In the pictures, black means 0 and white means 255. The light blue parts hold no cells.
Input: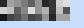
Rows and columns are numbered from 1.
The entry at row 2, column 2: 193
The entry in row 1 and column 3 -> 148
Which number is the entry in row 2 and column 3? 95
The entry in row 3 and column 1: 24
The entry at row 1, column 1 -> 40
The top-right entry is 221

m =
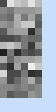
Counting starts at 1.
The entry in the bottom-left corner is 134
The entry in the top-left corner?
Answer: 74
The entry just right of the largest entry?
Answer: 199
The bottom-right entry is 134
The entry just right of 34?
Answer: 121
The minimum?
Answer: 34
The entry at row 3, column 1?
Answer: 121
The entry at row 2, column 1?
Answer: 134
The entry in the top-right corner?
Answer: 186
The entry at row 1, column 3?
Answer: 199
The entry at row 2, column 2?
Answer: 121
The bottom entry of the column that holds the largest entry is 149
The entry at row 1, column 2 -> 226
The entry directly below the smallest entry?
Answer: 173
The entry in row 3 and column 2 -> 106

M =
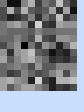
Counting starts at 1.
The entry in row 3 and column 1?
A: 76
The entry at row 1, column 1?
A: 116
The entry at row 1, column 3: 18
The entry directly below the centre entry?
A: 92
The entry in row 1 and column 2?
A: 18
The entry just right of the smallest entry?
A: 116
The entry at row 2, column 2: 177
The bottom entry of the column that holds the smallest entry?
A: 163
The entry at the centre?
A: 61
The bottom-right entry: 76
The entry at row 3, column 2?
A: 33
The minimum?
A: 3
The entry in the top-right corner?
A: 48
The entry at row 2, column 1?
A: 76
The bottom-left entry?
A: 163
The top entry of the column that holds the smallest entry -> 131
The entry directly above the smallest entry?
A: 104
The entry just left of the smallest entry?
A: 147

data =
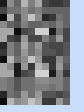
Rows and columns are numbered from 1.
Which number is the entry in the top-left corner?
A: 28
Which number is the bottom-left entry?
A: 13
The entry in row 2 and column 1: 71
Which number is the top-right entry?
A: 71
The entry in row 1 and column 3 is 100
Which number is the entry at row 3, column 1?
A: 13
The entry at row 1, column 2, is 139
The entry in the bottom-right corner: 100
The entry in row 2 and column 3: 113
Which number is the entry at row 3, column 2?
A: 180
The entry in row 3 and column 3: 71

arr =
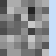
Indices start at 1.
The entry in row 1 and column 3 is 172
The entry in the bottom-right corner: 188
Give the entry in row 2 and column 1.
76
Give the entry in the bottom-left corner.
88
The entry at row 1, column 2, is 172
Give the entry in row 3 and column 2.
143
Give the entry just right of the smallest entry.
131
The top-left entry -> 63
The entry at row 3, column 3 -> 88
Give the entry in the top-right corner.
172
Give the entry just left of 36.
156
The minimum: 36
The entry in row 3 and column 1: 131

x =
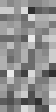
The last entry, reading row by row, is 234
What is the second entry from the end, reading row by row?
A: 79
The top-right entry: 163
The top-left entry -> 163
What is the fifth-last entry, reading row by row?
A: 218
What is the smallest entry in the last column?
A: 47
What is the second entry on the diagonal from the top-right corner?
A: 107
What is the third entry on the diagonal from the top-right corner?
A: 176
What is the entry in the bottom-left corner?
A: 151
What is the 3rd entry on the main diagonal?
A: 136
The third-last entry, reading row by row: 91

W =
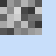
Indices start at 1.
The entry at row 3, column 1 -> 102
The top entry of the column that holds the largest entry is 127
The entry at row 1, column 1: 55
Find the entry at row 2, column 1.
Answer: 190
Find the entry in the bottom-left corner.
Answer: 86
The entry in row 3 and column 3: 204
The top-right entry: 86

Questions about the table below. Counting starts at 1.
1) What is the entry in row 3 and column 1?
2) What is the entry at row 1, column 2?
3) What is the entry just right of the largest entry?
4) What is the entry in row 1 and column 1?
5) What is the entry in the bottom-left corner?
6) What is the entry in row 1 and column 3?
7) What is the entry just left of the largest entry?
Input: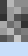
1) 49
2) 184
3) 109
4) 65
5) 81
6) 140
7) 109

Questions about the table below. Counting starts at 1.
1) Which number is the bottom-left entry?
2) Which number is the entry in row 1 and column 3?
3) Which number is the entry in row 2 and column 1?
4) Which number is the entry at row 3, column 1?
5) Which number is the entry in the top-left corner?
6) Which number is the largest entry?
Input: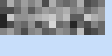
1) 132
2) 120
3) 76
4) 37
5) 92
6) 215
